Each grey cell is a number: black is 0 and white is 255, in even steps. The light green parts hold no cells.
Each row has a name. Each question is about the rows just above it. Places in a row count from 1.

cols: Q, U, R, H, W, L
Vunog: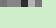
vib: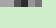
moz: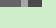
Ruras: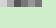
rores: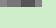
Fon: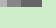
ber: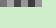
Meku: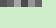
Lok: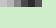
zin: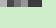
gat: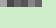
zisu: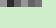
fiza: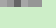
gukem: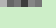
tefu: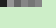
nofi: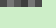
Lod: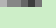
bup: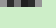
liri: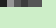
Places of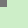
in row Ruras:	4 6
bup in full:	[150  45 118  32  45 150]
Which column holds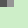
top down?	H
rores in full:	[134 118 118  86  86 134]
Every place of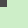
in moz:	5 6
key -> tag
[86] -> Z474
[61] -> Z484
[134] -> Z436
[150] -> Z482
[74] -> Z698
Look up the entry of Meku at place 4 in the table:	Z698
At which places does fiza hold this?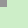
2 5 6

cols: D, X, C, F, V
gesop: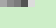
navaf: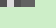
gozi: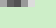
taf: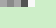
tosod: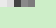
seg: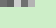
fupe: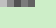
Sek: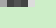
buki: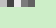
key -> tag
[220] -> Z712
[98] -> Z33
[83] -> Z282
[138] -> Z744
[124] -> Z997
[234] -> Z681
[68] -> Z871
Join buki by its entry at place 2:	Z871
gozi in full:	[167  98  83 153 220]
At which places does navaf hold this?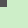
1 3
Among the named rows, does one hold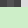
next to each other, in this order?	yes
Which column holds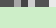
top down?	C
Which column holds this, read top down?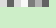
V
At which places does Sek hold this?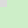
5

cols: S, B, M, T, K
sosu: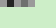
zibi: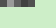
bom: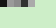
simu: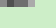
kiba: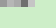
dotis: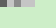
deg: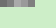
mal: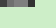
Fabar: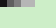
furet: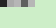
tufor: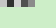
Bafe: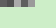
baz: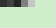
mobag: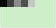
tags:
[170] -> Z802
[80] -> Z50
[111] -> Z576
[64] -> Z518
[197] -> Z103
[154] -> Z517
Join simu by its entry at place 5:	Z802
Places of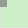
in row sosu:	1 3 5
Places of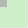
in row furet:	3 5
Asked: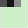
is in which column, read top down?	S
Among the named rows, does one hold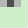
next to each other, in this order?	no
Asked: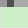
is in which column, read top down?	K

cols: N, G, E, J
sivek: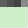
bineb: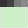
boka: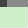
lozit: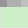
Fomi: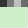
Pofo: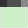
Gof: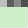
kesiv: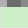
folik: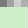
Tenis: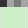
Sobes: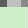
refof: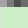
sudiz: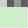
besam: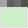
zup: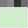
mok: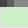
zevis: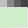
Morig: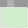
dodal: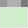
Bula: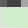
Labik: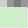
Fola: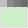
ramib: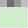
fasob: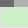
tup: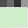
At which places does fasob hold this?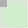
3 4
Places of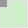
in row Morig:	1 3 4
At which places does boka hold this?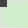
1
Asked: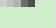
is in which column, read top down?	N

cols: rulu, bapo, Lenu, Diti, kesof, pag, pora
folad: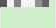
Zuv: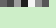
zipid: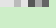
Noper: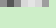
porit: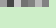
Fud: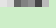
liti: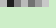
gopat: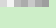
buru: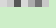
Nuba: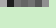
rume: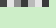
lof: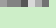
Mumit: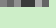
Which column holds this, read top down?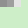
rulu
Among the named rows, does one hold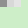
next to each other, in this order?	yes
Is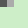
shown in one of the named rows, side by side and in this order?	yes
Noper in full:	[144  86 144 216 228 216 158]
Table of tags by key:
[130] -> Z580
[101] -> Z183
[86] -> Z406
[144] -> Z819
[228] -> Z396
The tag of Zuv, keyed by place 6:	Z819
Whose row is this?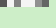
folad
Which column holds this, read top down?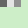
rulu

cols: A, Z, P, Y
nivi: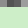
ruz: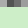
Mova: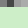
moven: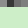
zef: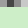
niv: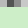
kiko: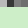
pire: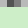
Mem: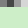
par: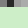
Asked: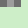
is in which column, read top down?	P
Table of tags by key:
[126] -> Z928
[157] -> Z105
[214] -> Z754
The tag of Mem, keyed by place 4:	Z754
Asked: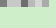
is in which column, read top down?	Y
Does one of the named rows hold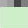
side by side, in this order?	no
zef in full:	[157  70 141 200]
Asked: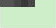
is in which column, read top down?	Z
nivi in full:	[141  83  95 157]

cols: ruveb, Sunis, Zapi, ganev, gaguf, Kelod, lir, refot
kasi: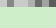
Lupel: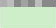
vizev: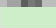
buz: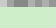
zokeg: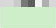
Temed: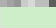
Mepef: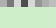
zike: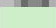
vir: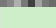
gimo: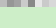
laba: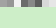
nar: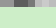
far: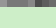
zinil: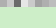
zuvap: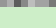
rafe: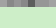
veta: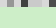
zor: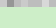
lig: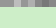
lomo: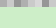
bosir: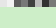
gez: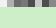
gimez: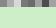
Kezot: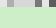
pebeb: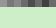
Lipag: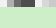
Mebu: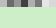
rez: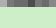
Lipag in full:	[242 175 107  77  77 242 216 202]
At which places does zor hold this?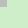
3 5 6 8
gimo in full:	[189 150 162 202 136 230 202 216]

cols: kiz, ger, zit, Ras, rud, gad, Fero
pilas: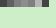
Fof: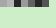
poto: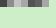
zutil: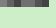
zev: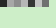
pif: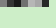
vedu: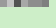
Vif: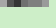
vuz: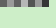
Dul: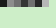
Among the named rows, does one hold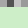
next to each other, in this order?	no
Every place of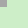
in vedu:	4
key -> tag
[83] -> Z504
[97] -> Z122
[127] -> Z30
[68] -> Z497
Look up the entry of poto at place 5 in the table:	Z504
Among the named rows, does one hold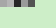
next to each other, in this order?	no
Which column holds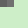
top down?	zit

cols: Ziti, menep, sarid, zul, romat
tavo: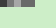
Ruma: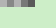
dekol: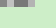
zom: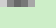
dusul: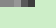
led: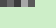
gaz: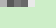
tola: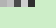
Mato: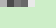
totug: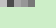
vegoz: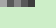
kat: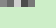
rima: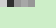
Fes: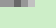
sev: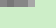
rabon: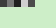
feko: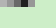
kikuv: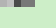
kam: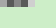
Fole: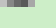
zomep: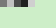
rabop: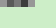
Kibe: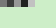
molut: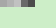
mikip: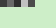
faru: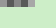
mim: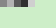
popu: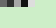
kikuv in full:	[179 193  75 120 120]
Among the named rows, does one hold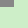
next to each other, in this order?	yes

